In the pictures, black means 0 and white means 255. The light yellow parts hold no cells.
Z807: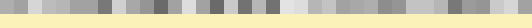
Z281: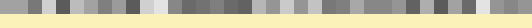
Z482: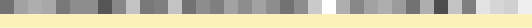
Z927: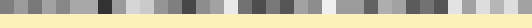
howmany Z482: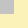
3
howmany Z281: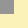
5
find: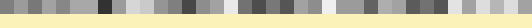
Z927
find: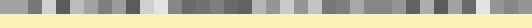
Z281
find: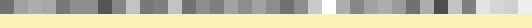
Z482
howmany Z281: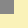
4

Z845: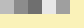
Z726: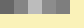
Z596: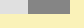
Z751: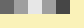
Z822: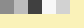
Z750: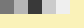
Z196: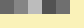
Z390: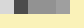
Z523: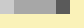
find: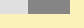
Z596
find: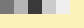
Z750
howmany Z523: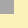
3
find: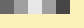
Z751
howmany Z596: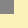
3

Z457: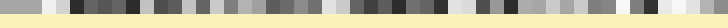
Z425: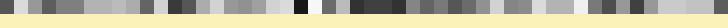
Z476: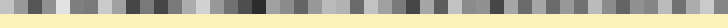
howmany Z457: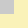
4
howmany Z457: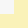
2

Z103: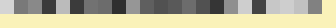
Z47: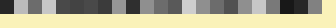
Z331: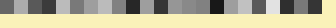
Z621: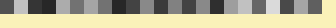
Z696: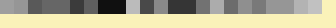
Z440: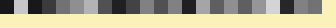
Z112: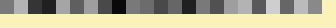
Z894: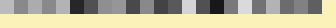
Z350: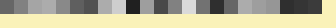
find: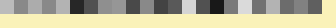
Z894
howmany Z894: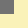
1
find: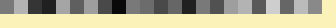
Z112
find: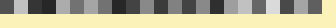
Z621
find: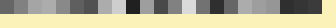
Z350

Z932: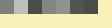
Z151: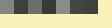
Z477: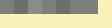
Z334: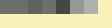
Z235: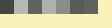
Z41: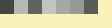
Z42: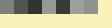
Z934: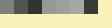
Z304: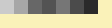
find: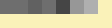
Z334
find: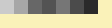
Z304
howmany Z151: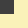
2
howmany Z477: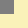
4
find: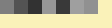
Z42
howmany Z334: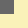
0

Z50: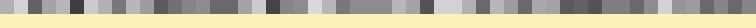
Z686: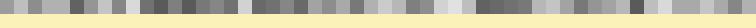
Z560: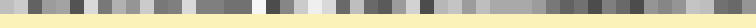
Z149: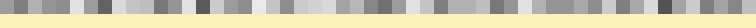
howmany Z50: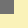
1
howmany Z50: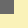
7
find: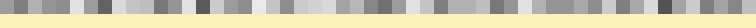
Z149
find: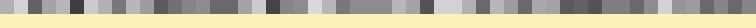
Z50
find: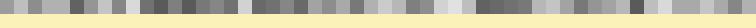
Z686

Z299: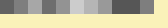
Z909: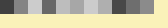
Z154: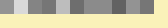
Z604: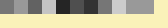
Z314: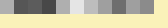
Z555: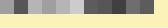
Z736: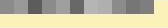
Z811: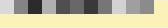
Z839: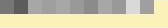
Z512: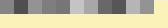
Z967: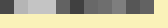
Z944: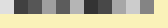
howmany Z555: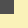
0
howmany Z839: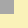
3
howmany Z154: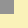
2
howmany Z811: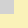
1
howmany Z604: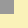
3

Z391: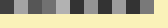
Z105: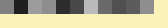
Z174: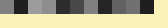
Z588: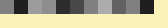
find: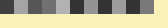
Z391
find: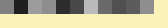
Z105
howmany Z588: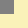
3
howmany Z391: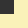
3

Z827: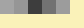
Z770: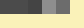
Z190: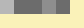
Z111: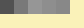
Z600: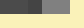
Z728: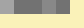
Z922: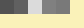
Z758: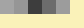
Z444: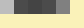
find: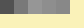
Z111
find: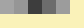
Z758
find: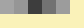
Z827
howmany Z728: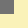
3
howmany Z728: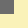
0
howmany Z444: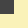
1

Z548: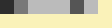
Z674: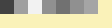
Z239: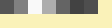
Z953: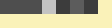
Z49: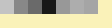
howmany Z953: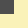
3
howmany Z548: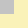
0
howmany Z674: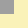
1
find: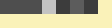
Z953

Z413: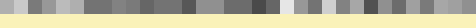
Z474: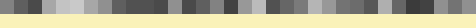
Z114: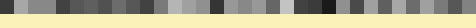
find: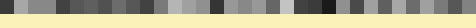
Z114
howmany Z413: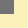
5
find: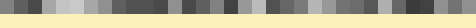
Z474
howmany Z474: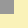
2
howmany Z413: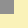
4

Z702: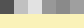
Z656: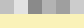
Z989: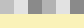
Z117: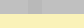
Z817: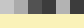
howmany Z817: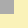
1
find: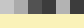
Z817
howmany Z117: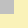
5
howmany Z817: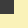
2
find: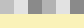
Z989

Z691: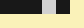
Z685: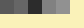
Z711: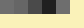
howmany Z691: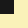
4
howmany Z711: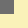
2
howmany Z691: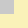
0
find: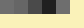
Z711
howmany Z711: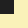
1

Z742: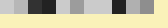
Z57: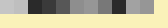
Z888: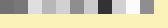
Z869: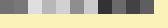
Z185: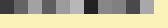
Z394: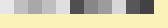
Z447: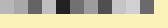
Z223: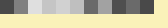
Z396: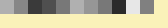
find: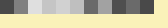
Z223
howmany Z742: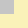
0

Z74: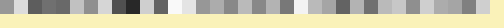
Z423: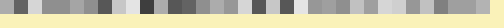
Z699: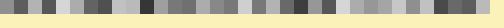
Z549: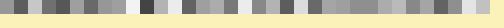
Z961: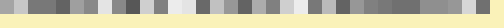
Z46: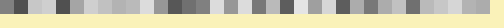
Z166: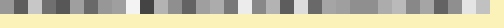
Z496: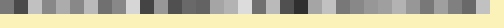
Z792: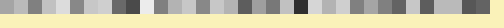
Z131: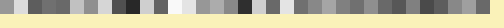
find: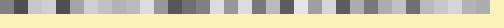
Z46
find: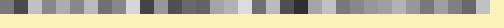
Z496

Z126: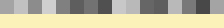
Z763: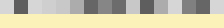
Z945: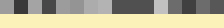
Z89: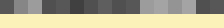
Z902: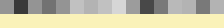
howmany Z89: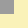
2
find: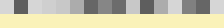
Z763
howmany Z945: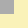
1
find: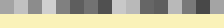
Z126
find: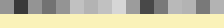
Z902
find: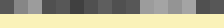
Z89

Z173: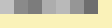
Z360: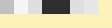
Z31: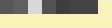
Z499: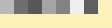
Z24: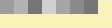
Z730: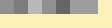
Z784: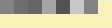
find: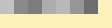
Z173

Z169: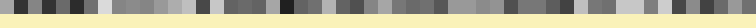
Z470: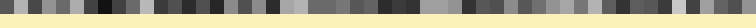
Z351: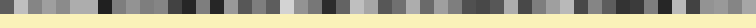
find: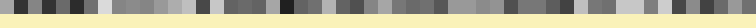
Z169
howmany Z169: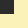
1

